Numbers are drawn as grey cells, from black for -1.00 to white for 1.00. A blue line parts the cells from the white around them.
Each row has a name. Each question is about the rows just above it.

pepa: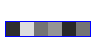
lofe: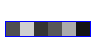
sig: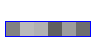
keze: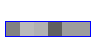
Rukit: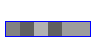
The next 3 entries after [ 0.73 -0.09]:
[ 0.17 -0.69 -0.09]
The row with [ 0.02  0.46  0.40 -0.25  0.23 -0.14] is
sig

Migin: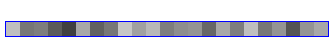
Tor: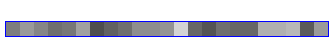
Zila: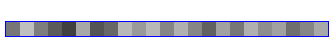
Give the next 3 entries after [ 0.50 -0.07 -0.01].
[-0.29 -0.50  0.32]
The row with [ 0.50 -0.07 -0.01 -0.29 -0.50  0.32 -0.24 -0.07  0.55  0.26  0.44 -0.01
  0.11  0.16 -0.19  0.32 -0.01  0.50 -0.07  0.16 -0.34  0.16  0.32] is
Migin
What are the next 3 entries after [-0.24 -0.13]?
[0.11 0.11 0.16]

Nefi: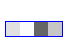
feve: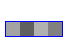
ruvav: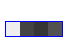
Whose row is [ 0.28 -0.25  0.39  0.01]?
feve
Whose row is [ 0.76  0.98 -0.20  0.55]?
Nefi

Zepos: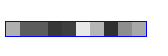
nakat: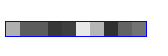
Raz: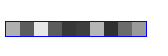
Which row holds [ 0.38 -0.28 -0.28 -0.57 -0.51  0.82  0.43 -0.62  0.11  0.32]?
Zepos
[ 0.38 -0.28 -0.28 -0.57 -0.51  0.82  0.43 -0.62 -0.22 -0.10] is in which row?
nakat

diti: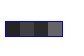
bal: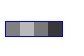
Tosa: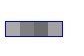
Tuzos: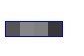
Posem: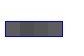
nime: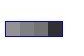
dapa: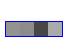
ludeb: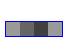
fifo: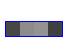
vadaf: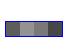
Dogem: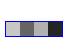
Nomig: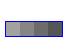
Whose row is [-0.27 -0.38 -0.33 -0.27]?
Posem
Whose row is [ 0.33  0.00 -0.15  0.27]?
Tosa
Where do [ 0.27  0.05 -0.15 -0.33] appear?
Nomig
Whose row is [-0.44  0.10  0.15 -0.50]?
fifo

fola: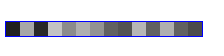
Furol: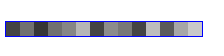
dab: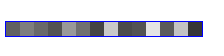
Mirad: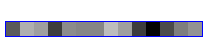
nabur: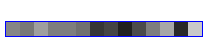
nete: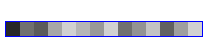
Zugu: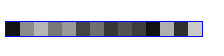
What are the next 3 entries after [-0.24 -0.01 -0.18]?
[-0.35  0.20 -0.12]
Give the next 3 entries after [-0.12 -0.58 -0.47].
[-0.75 -0.41 -0.01]
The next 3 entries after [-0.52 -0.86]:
[ 0.37 -0.63  0.58]

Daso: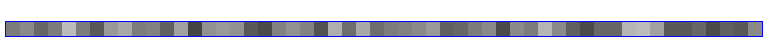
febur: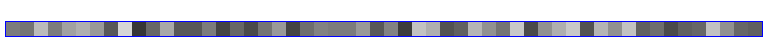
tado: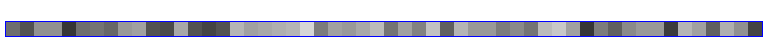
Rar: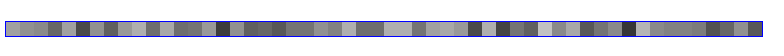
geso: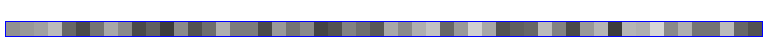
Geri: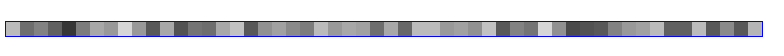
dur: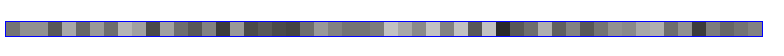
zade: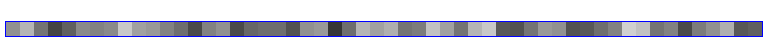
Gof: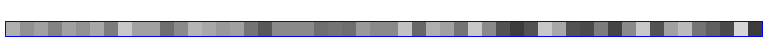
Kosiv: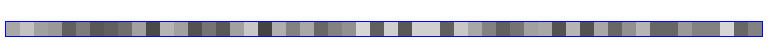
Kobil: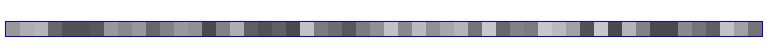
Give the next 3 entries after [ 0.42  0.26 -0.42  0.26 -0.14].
[-0.31  0.02 -0.53]
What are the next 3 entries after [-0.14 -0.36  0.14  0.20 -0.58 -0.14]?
[0.42 0.26 0.37]
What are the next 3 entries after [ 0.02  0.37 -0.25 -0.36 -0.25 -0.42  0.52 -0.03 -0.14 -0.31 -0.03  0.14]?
[0.52 0.08 0.47]

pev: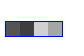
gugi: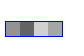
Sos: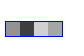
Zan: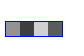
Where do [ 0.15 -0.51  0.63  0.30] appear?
Sos
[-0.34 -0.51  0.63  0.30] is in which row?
pev
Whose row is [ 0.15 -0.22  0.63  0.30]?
gugi
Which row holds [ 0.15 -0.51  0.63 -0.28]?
Zan

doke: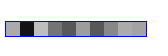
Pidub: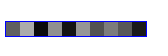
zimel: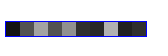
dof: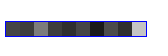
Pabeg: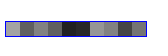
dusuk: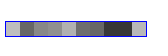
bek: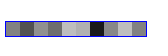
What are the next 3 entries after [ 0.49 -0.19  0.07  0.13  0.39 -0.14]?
[-0.19 -0.57 -0.57]
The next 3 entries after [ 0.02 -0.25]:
[-0.74 -0.69  0.18]

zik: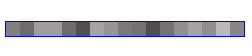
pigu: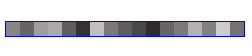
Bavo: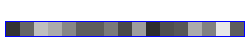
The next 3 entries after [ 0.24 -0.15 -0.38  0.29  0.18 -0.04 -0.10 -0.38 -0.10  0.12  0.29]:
[0.12 0.45 0.06]
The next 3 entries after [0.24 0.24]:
[-0.15 -0.38  0.29]
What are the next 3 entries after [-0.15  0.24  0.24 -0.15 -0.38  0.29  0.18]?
[-0.04 -0.10 -0.38]
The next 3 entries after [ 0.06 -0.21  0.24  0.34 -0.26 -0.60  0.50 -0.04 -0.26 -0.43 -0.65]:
[-0.21 -0.04  0.40]

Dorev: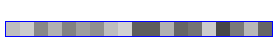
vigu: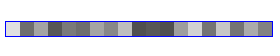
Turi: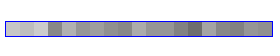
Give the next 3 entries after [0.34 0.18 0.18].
[ 0.02 -0.14  0.29]
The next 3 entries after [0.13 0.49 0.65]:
[-0.26 -0.26  0.39]
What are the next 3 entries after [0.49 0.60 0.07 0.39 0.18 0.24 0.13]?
[0.07 0.34 0.18]
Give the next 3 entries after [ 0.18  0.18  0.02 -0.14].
[0.29 0.07 0.02]

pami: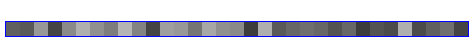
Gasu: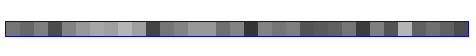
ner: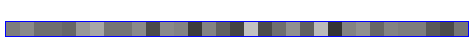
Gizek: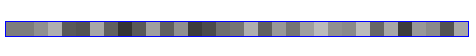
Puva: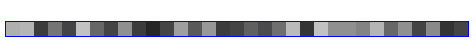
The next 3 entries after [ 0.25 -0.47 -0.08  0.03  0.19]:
[ 0.19 -0.13  0.03]
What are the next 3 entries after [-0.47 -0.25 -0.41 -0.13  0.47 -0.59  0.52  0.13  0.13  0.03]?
[ 0.42 -0.19  0.13]
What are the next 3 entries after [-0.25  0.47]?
[-0.59  0.03  0.13]
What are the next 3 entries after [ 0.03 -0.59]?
[ 0.03 -0.08 -0.02]

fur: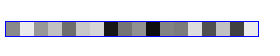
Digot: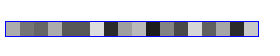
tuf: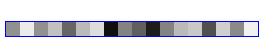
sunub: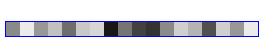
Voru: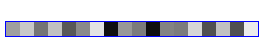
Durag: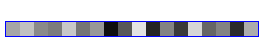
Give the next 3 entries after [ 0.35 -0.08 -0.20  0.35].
[-0.31 -0.31  0.73]
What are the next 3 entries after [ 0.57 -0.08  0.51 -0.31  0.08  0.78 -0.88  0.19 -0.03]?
[-0.88  0.03 -0.03]

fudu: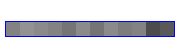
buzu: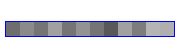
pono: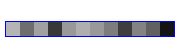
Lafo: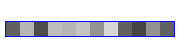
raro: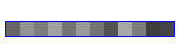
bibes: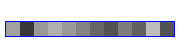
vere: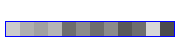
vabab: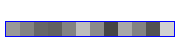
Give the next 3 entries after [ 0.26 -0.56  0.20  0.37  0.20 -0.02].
[-0.51  0.03 -0.24]
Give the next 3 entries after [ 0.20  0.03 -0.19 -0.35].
[-0.02 -0.24  0.48]
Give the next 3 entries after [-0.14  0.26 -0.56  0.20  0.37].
[ 0.20 -0.02 -0.51]
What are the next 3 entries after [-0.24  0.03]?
[ 0.48  0.09 -0.46]

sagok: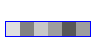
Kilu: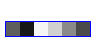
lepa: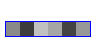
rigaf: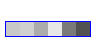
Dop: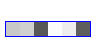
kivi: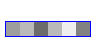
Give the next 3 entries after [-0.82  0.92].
[ 0.63  0.08 -0.41]
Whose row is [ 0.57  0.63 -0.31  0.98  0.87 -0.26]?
Dop

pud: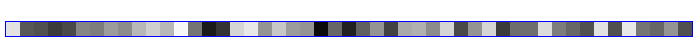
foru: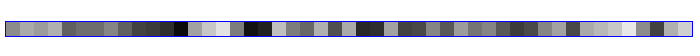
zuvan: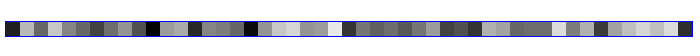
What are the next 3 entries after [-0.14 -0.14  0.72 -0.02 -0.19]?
[-0.37  0.77 -0.37]
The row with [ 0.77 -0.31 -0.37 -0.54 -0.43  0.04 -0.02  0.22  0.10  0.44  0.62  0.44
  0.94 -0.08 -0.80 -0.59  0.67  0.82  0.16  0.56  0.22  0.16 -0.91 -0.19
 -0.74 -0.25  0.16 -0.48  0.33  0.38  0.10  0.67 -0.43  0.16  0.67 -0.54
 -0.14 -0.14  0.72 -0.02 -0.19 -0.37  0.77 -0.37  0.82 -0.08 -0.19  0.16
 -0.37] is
pud
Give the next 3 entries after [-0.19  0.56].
[ 0.04 -0.19 -0.48]
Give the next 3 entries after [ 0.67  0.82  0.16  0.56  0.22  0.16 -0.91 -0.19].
[-0.74 -0.25  0.16]

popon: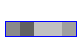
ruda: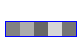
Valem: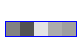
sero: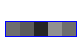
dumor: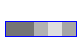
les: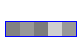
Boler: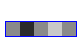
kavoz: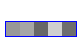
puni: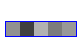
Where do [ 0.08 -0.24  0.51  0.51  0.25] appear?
popon
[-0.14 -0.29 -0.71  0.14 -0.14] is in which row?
sero

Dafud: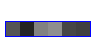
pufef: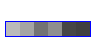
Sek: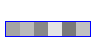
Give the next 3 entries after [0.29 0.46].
[ 0.07  0.79 -0.04]
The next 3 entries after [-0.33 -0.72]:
[ 0.02  0.12 -0.45]
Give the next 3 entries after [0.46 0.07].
[ 0.79 -0.04  0.51]
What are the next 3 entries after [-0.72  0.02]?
[ 0.12 -0.45 -0.50]

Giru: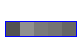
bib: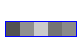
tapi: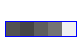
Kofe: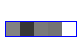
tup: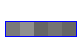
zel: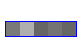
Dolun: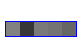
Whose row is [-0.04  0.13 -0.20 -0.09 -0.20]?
tup
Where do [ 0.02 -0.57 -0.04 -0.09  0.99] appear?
Kofe
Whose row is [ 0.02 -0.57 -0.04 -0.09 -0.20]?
Dolun

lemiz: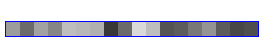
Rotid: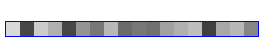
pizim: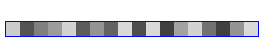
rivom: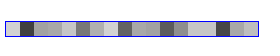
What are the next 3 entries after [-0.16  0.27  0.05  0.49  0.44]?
[ 0.38 -0.56 -0.16]
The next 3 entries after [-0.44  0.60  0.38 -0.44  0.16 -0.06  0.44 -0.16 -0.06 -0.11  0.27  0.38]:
[ 0.49 -0.50  0.32]
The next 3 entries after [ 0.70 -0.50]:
[ 0.27  0.65 -0.11]
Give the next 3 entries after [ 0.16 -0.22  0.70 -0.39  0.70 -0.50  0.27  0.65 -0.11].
[-0.50  0.16  0.70]
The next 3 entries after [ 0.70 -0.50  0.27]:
[ 0.65 -0.11 -0.50]
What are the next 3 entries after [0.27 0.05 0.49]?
[ 0.44  0.38 -0.56]
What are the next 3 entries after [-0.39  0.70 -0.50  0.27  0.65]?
[-0.11 -0.50  0.16]

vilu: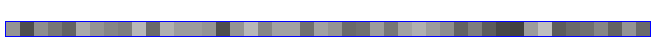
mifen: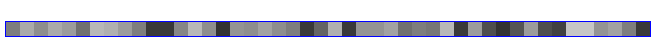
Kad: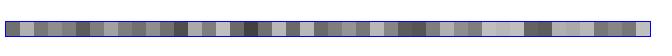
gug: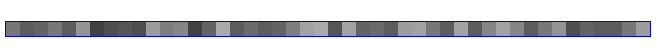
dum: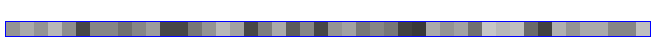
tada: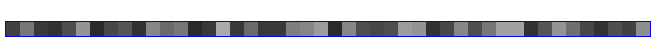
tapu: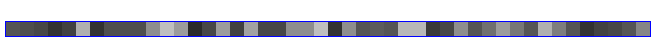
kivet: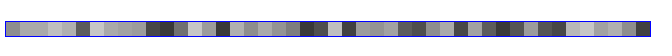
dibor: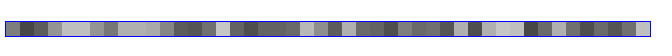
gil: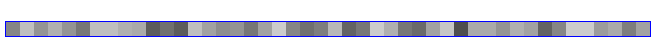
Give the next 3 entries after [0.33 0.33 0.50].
[ 0.38 -0.28  0.55]
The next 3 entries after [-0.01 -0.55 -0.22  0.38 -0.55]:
[0.16 0.16 0.27]
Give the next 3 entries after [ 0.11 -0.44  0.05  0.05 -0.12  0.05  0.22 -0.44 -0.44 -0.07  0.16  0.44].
[ 0.27 -0.44 -0.01]
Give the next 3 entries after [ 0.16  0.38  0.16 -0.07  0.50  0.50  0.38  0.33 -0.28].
[-0.12 -0.28  0.50]

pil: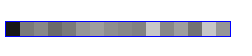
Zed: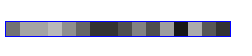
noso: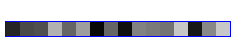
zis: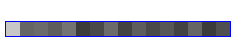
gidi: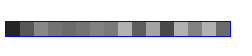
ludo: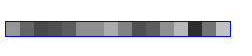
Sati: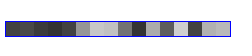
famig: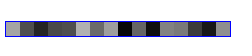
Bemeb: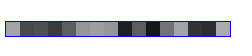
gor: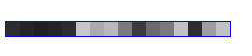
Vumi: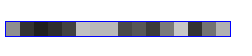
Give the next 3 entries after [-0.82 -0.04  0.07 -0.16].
[-0.04  0.18  0.24]
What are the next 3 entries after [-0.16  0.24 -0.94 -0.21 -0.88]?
[ 0.02 -0.04 -0.54]
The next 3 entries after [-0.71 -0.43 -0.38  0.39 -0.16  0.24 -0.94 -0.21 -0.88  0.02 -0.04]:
[-0.54 -0.82  0.12]
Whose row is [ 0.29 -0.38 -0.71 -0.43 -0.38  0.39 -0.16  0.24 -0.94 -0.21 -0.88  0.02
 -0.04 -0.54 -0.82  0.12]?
famig

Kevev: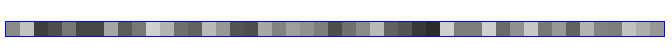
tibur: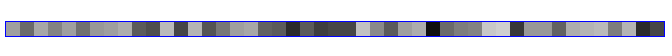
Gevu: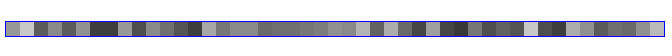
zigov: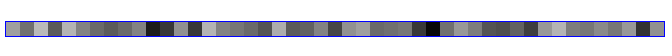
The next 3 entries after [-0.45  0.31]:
[-0.29 -0.07  0.62]
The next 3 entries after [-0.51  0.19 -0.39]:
[ 0.08 -0.12 -0.34]

